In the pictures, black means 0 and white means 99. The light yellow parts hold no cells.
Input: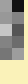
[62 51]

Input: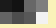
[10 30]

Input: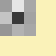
[61 22 65]

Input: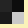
[14 78]

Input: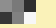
[55 50]

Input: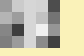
[60 61 83 54]

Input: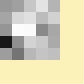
[59 84 97 78 74]

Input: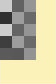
[79 61 58]
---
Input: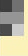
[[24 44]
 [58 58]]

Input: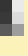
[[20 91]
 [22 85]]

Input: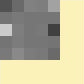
[[32 41]
 [45 47]]

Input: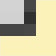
[[82 82]
 [81 81]]

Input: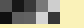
[[32  9]
 [ 6 37]]

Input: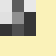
[[89 36]
 [87 56]]

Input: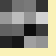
[[25 45]
 [59 73]]
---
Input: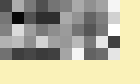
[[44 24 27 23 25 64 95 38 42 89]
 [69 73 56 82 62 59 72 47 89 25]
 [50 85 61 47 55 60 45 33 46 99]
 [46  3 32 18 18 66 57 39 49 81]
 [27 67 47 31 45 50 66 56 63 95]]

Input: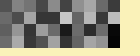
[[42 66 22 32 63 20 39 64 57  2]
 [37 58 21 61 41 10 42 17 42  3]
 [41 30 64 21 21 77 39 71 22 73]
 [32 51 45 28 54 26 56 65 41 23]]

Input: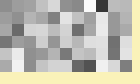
[[66 94 55 76 82 82 40 32 93 84 49]
 [76 91 56 59 70 47 76 73 86 45 88]
 [46 61 58 80 58 80 71 86 87 44 86]
 [65 41 82 83 73 82 43 65 91 59 66]
 [61 56 70 65 50 88 75 62 90 59 70]
 [55 61 63 75 84 56 53 97 21 73 72]]

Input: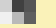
[[93 72 37]
 [81 25 33]]

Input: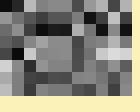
[[73 49 23 51 47 47 32 28 49 25 53]
 [66 49 26 24 30 29 51 52 46 31 51]
 [81 53 18 57 51 51 30 50 42 56 36]
 [27  4 78 52 53 54 29 44 78 85 82]
 [37 31 52 63 54 54 27 48 51 70 47]
 [42 55 24  5 11 10 68 45  7 53  7]
 [58 44 33 24 33 33 48  7 25 75 25]
 [ 5 15 72 50 53 53 29 59 69 27 69]]

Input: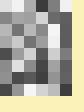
[[28 58 95 82 73 24]
 [56 29 34 25 57 38]
 [54 87 54 27 63 37]
 [30 61 81 34 80 48]
 [65 78 45 61 93 36]
 [71 45 71 53 95 36]
 [52 64 62 82 41 37]
 [87 94 67 23 49 93]]
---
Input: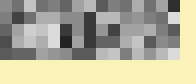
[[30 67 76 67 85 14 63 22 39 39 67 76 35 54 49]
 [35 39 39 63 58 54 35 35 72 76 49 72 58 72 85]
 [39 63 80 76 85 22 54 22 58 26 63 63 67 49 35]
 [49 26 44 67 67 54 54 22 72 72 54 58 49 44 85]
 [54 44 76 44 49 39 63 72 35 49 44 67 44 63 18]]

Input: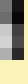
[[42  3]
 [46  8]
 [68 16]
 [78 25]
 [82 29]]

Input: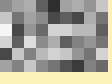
[[28 77 50 72 82 77 58 45 82]
 [54 63 67 37 18 63 67 58 77]
 [63 50 77 54 45 32 23 50 41]
 [77 45 63 54 28 37 28 67 45]
 [82 37 86 54 67 37 50 58 45]
 [95 28 58 41 82 82 72 72 37]]

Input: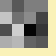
[[30 80  2 21]
 [54 34 49 49]
 [67 71 39 34]
 [76 44 54 26]]

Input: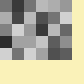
[[17 63 63 76 36 55]
 [45 22 45 72 67 59]
 [50 81 59 22 72 40]
 [67 27 72 31 45 81]
 [81 45 81 63 31 36]]

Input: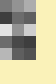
[[24 42 37]
 [42 28 24]
 [47 57 67]
 [71 37 32]
 [88 57 80]]

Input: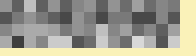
[[33 47 57 47 37 28 57 47 28 47 47 28 28 52 33]
 [52 62 66 66 62 47 57 52 74 52 62 42 52 37 62]
 [57 37 74 37 57 37 52 57 37 57 42 62 42 52 47]
 [66 24 66 52 79 79 33 42 79 57 42 84 70 33 79]]
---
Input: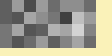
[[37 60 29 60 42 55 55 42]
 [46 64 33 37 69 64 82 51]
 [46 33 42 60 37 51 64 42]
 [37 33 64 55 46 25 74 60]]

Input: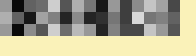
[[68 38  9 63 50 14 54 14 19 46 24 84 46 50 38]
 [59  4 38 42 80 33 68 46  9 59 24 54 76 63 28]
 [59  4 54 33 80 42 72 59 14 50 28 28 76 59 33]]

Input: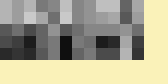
[[29 24 11 39 47  6 47 43 11 16 65 24]
 [16 20 16 34 47  6 39 47 29 29 70 20]
 [34 43 29 39 57 34 43 52 52 52 57 43]
 [70 61 70 47 52 74 52 57 74 74 39 65]
 [70 61 78 65 43 78 52 57 61 65 34 61]]

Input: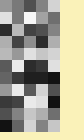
[[39 22 12 12  7]
 [35 91 17 22 87]
 [17 72 26 31 51]
 [59 47 31 51 82]
 [59 91 35 82 31]
 [68 26 55 17 68]
 [31 51 77 68 43]
 [ 7 39 82 51 77]
 [72 59 87 77 82]
 [22 26 91 87  7]
 [87 47 96 63 43]]

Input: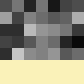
[[30 46 14 46  9 26 30]
 [26 22 34 50 42 14  4]
 [62 26 50 42 34 38 67]
 [18 76 54 50 58 34 42]
 [18 18 72 58 54 46 22]]

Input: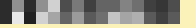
[[17 90 13 81 64 39 60 35 43 76 64 68 35 25 35]
 [17 56 17 56 81 30 47 25 39 39 51 43 25 21 30]]
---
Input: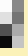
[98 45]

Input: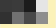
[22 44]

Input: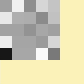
[62 68 57 60 47]

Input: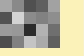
[65 82 17 66]

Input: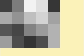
[25 57 51 30]

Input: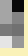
[64 51]
